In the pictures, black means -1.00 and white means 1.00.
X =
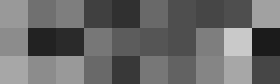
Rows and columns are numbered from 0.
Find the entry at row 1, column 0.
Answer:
0.10
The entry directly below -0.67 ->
0.20
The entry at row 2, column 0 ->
0.31
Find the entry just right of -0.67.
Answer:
-0.07
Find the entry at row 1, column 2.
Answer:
-0.67
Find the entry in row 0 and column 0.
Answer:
0.20
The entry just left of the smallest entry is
0.58
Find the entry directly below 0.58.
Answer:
0.31
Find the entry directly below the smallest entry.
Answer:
-0.45

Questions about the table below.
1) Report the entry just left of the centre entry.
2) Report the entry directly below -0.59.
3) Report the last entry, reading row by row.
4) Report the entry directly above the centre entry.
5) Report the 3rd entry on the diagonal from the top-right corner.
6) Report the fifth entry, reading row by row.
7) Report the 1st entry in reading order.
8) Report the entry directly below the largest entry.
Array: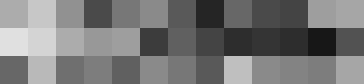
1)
-0.53
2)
0.08
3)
0.30
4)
-0.30
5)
0.03
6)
-0.07
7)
0.35
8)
-0.19

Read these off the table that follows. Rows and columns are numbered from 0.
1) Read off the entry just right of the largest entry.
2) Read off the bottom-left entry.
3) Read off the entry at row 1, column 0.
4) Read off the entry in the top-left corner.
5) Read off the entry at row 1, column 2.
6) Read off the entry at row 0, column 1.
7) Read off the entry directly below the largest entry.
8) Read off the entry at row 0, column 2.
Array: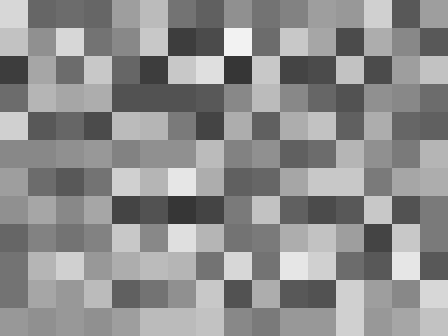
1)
-0.15
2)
0.19
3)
0.52
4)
0.69
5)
0.69
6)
-0.20
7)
-0.58
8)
-0.15

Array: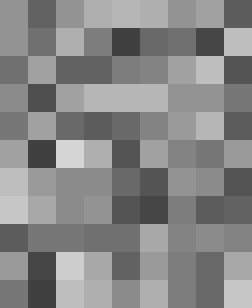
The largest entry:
0.67
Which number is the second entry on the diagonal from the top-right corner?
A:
-0.45
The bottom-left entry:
-0.07
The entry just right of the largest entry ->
0.37
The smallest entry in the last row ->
-0.50
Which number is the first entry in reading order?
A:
0.15
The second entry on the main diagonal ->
-0.12
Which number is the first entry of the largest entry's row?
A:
0.26
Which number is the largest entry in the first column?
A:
0.55
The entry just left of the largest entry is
-0.50
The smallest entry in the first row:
-0.28
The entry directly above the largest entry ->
-0.18
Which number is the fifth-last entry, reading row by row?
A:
0.09
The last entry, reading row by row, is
0.55
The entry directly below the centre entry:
-0.18
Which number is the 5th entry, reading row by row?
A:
0.43
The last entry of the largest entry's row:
0.21
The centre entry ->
-0.34
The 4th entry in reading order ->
0.37
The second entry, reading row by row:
-0.23
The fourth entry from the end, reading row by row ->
0.37
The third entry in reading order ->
0.15
